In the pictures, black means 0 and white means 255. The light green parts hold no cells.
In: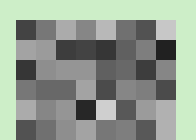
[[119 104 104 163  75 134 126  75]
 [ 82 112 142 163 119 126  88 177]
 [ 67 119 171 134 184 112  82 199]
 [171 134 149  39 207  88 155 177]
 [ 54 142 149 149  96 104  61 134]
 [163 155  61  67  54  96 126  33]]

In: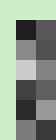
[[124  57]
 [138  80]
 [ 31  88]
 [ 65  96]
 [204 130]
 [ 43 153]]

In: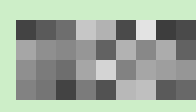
[[ 67  90 110 198 178  74 227  61  74]
 [130 117  67 123  82 184 191  90 104]
 [143 123 110 166 212 130 166 158 150]
 [166 143 136 150  98 178 136 172  98]]

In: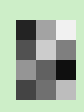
[[149  97  15]
 [ 68 112 189]
 [ 35 163 241]
 [ 81 204 127]]

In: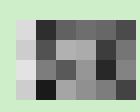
[[205  26 165 144 125  67]
 [219  46  97 110 103  75]
 [205  82 177 171  61 117]
 [227 125  89 150  40 131]]

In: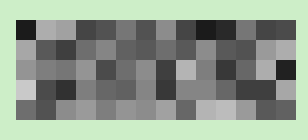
[[201  75  49 126 103  97 133  56 133 133 103  63  63 167]
 [110  82 140 154 126 148 140 161 103 180 188 154  89  97]
 [167  89  63 110 133  97  89 110  89 140  89  82 154 173]
 [148 126 118 148  75 110 140  63 180 126  56 103 173  33]
 [ 27 173 161  69  82 118  82 140  69  27  41 118  69  75]]
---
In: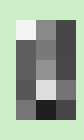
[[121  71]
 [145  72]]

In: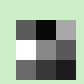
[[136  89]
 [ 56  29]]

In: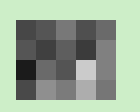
[[ 64  94]
 [106  84]]

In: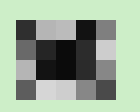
[[37 11]
 [19 11]]

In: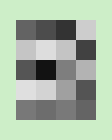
[[221 196]
 [ 18 126]]

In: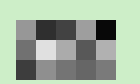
[[224 171]
 [143 116]]

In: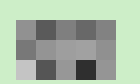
[[148 158]
 [ 85 151]]

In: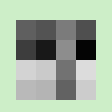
[[ 24 141]
 [202 114]]
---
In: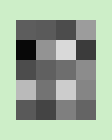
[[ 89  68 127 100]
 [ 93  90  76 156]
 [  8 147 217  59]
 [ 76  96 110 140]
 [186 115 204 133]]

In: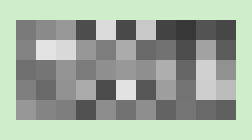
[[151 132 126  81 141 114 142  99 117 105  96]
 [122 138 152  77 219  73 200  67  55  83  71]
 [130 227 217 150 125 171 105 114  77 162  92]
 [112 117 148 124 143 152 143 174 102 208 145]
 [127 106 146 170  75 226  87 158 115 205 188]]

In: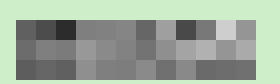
[[ 93 102  96 143 127 125 138 112 137 106 109 112]
 [ 96  76  44 127 129 133 102 159  73 120 206 149]
 [108 127 123 152 138 130 115 143 164 177 149 170]]

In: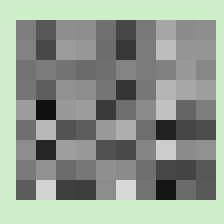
[[ 92 211  63  62 140 215 114  21 107  89]
 [125  88 142 141 112  71 120 166 139 141]
 [130  72 155 151 109  55 123 189 149 149]
 [114 123 114 107 111 132 123 129 152 136]
 [117  94 146 140 117  53 119 180 167 158]
 [156  16 152 156  58 111 139 193 100 125]
 [111 184  83  93 153 174 110  33  69  77]
 [141  38 158 152  81  73 133 204 139 145]
 [122 145 108 119 143 139 111  70  68  88]]

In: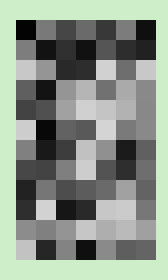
[[194  38 131  15 138  94 100]
 [  3 121  70 106  56 124  15]
 [125  18  48  17  85  45  33]
 [200 149  41  45 209 110 200]
 [ 95  19 149 181 113 170 137]
 [ 67  80 161 208 196 178 136]
 [205   8  98  89 212 122 137]
 [128  25  61 193 144  27  96]
 [ 71  67 127 205  83  46 110]
 [ 34 118  77  92 106 161  99]
 [ 46 210  22  41 199 203 119]
 [140 128 148 198 174 186 160]]

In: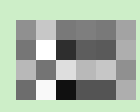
[[109 249  16  84  84 174]
 [144 199 121 126 121 163]
 [118 255  46  93  90 174]
 [184 116 222 185 198 144]]

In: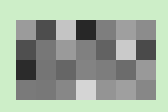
[[122 120 135 213 148 159 135]
 [155  77 196  39 126 159 140]
 [ 79 119 154 128  98 202  74]
 [ 43 117 102 131 125 108 153]]
